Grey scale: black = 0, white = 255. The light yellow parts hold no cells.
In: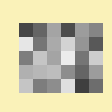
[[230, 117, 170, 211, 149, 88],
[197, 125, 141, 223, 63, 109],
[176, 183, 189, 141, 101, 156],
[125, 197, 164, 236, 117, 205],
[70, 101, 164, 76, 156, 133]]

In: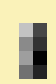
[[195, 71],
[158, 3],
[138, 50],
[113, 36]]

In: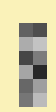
[[172, 195],
[165, 40],
[118, 187],
[103, 159],
[97, 78],
[70, 124]]

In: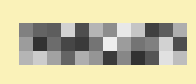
[[181, 204, 162, 100, 174, 149, 58, 135, 50, 85, 225, 189],
[156, 50, 108, 70, 58, 116, 238, 156, 116, 128, 210, 78],
[128, 100, 93, 210, 78, 181, 141, 232, 197, 64, 93, 174]]

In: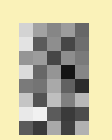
[[233, 241, 91, 58, 76],
[227, 91, 142, 70, 110],
[219, 103, 149, 20, 134],
[211, 162, 134, 156, 103],
[197, 83, 191, 128, 184],
[149, 156, 70, 142, 122],
[122, 116, 169, 97, 44],
[91, 58, 169, 64, 177]]

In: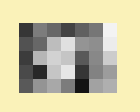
[[89, 148, 168, 124, 20, 162, 175],
[82, 103, 189, 224, 148, 142, 236],
[74, 40, 197, 230, 54, 130, 156],
[60, 182, 210, 197, 89, 136, 204],
[54, 124, 103, 67, 96, 118, 243]]

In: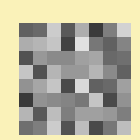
[[197, 82, 181, 152, 152, 181, 138, 97],
[181, 89, 189, 126, 160, 160, 152, 126],
[173, 181, 197, 66, 224, 119, 97, 132],
[146, 166, 197, 74, 217, 97, 105, 160],
[111, 126, 204, 82, 189, 74, 119, 189],
[97, 105, 204, 89, 173, 58, 126, 210],
[82, 152, 138, 138, 160, 166, 105, 111],
[58, 146, 138, 132, 119, 197, 74, 146]]
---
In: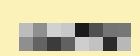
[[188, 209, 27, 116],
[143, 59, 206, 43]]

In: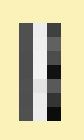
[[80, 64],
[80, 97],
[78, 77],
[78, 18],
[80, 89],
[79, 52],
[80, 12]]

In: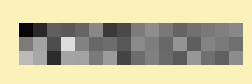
[[6, 95, 101, 57, 124, 120, 113, 128],
[123, 77, 130, 109, 138, 104, 94, 122],
[186, 44, 163, 155, 109, 106, 151, 96]]

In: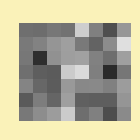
[[111, 119, 206, 79],
[121, 149, 121, 140],
[119, 145, 161, 110],
[111, 91, 218, 42],
[132, 92, 136, 128],
[90, 101, 96, 94],
[120, 156, 110, 77]]

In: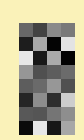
[[103, 138],
[29, 4],
[231, 170],
[150, 93],
[93, 151],
[37, 45],
[88, 117],
[11, 22]]

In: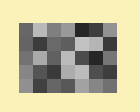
[[103, 127, 38, 146],
[100, 105, 194, 58],
[114, 96, 76, 118],
[134, 58, 188, 61],
[144, 102, 162, 113]]

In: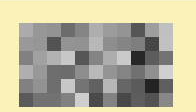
[[171, 147, 132, 156, 86, 192],
[153, 83, 146, 142, 126, 193],
[129, 178, 86, 173, 40, 115],
[175, 110, 141, 148, 113, 208],
[129, 110, 116, 183, 91, 95],
[90, 114, 206, 131, 94, 135]]

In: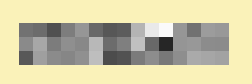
[[114, 80, 150, 87, 180, 250, 113, 152],
[138, 124, 136, 108, 192, 38, 152, 139],
[88, 139, 144, 76, 123, 120, 170, 162]]
